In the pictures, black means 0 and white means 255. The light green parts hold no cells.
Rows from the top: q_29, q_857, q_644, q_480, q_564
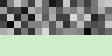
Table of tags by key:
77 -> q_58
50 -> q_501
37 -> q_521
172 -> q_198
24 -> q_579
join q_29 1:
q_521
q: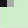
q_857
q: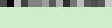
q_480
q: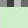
q_29

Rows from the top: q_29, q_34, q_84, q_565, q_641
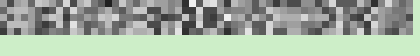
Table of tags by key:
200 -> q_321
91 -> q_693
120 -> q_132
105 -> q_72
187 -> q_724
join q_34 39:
q_321
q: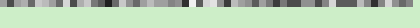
q_29
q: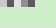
q_565
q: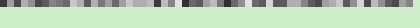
q_641

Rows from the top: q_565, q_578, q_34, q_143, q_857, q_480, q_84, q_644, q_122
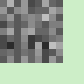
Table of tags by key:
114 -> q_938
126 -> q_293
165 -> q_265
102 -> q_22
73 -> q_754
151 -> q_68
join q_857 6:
q_22
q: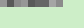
q_578
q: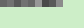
q_644
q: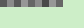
q_122
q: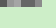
q_857

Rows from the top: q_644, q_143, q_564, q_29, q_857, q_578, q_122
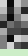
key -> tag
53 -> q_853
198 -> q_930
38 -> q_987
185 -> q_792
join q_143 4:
q_987
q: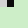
q_644

